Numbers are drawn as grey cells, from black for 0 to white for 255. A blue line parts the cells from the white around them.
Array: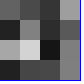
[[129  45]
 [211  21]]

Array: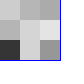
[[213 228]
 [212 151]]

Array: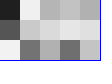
[[202 218]
 [115 177]]

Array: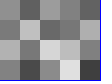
[[192 105]
 [120 214]]

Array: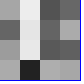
[[229 100]
 [232  89]]

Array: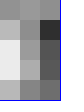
[[142  47]
 [155  84]]

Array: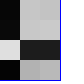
[[200 202]
 [ 28  28]]

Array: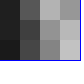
[[ 63 147]
 [ 70 132]]

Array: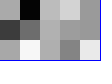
[[109 177]
 [247 175]]
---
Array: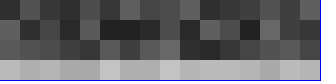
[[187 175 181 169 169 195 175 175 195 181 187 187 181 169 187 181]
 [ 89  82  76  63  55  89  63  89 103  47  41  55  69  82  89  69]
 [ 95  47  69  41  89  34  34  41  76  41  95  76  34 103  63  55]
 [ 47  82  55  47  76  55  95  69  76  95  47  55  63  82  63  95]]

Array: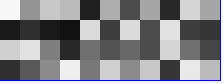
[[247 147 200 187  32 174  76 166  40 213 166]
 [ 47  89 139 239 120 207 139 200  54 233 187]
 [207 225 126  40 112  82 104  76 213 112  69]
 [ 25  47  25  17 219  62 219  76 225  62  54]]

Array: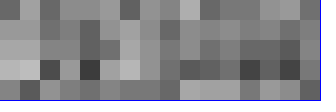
[[132  90 146 126 112 132 120 120 104 167 161 161 120 153 140  97]
 [167 167 132 132  97 112 167 146 120 140 112 126 104 104  90 132]
 [153 153 112 126  97 146 161 140 104 140 132 140 126 132 112 126]
 [104 161 104 140 140 153  97 146 132 174 104 120 120 146 153 112]
 [182 189  76 153  60 161 182 146 112  90  97 112  68  97  68 120]]

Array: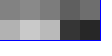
[[178 201 186  53  39]
 [130 137 124  95 110]]

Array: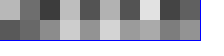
[[ 89 104 140 205 147 212 155 170 125 147]
 [184 110  60 190  83 178  83 226  68  96]]

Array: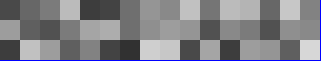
[[ 61 193 157  95 130  67  49 207 199  73 165  61 157 149  95 215]
 [ 73 103 123 187  61  67 111 149 137 193 117 187 180 103 199 130]
 [157  95  81 123 165 173 111 143 157 149  81 137 123  81 143 137]]

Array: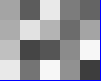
[[233 116 247 145  61]
 [164  92 233 124 100]
 [172 226 180 108 164]
 [192  69  85 139 247]]
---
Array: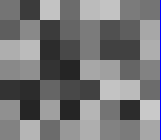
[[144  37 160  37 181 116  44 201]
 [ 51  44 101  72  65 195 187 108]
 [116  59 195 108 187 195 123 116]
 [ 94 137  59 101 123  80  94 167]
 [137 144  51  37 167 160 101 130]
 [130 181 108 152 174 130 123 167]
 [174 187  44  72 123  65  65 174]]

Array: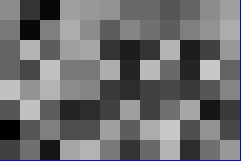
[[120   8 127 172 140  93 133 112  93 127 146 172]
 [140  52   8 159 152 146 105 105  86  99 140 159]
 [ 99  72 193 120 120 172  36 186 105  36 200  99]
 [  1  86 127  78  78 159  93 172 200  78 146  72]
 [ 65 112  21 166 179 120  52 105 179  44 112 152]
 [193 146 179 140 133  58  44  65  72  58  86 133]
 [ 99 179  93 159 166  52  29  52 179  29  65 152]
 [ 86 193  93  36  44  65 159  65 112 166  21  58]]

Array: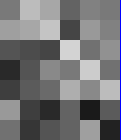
[[113  54  84  99 159  34]
 [153  62  41  99  26  91]
 [ 84  76  69 211 113 145]
 [ 41  84 137 121 204 113]
 [ 62  91 106 174 137 188]
 [159 167 196  69 153 129]
 [121 188 167  99 129 121]]

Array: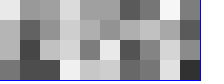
[[181  70 193 213 125 233  83 132 213 139]
 [118  77  77 240 199 206 104 118 225  49]
 [181  98 147 206 175 147 175 193 168  90]
 [233 153 160 219 160 160  90 118 246 125]]

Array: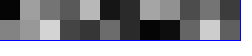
[[131 152 212  68  54 108  42   5  13 101 205  95]
 [  5 159 116  89 184  21  42 165 145  76 116  60]]

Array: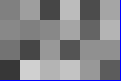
[[115  70 152  84 144 144]
 [136 128 136 165 100 180]
 [128 158  70 188  76 165]
 [ 55 208 180 195 152  92]]

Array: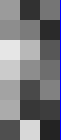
[[155  49 117]
 [171  55  61]
 [163  73 129]
 [141 123  42]
 [203 141 110]
 [230 184  87]
 [ 79 216  35]]

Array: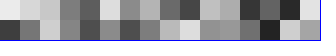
[[ 62 118 207 133  78 139  78 125 186 221 146 152 112  35 207 165]
 [235 215 200 125  93 221 139 180 106  70 192 173  54  99  41 227]]

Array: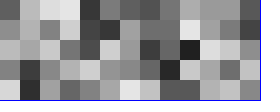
[[215  47 161 102 130 167 229 194  88  88 179 194 136]
 [130  61 136 179 207 148 136 102  40 201 167 110 194]
 [187 167 201 117  76 207 154  61 102  32 221 201 142]
 [142 179 130 207  68  55 161 110 110 229 161 123  68]
 [ 95 187 221 229  55 123  95  82 117 173 154 154  88]]
